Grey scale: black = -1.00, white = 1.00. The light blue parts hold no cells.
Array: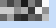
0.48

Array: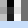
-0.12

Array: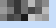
0.21

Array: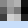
-0.74

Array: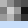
-0.60

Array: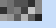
-0.73
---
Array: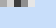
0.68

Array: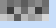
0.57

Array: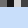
-0.14

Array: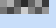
0.38

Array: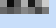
0.37

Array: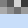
0.33
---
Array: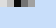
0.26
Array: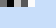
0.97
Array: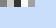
0.26
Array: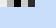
-0.64
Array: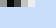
0.86
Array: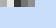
0.13
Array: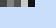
-0.84
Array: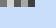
-0.50
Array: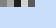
-0.29
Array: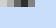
0.03
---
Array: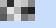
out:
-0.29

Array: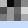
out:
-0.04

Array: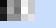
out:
-0.79

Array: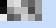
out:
0.84

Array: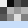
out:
-0.31

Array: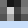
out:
-0.34

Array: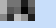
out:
0.04
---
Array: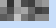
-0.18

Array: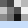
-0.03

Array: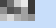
-0.22

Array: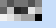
-0.60

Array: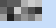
-0.04

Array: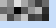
0.18

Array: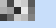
-0.66

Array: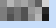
0.19

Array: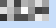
0.17
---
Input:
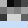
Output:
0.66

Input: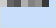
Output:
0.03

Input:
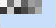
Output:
-0.45

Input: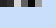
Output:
-0.25

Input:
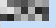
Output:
-0.02

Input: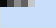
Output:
0.09

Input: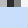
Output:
-0.65
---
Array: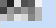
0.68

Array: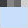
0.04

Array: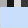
-0.81

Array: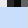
-0.68

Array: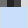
-0.72

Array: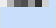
0.21

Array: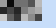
0.46

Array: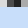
-0.40

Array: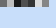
-0.59

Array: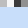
0.93
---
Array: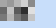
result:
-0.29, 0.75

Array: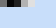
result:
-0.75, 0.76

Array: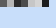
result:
-0.41, 0.66

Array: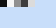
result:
0.13, 0.93

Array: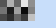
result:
0.25, 0.81

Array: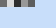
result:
-0.64, 0.72
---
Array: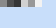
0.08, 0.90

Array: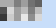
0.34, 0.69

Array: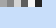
0.30, -0.71

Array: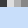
-0.54, 0.06

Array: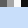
-0.27, -0.87

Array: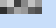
0.39, -0.39
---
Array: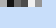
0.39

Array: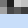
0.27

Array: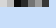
0.68

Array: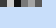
-0.53

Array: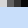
0.68

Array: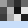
-0.52

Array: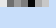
0.81

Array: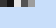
-0.59
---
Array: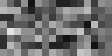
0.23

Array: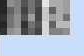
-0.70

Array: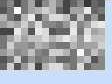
-0.20

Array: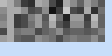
0.46

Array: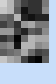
0.65
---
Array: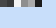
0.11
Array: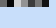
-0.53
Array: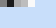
0.36
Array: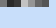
0.17
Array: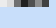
-0.37
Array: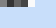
-0.22
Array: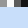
0.96
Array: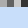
-0.23
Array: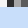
-0.64
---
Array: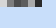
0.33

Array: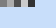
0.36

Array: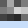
0.55

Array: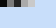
0.33

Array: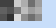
0.60

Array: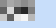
0.81

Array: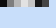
0.54

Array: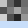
0.53

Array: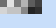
0.66

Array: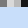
0.45
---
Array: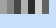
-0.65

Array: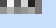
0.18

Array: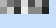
0.06

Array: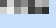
-0.54

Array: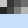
-0.47

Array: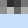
0.49
